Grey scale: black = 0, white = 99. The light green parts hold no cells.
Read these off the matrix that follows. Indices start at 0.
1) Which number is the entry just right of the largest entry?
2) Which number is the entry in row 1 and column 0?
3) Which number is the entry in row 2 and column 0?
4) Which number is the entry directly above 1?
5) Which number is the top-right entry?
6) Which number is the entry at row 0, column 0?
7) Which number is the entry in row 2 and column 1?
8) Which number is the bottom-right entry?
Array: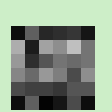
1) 45
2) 67
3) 59
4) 25
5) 8
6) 5
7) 18
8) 5

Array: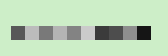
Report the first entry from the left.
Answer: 34
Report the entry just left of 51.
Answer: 70
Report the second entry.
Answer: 73
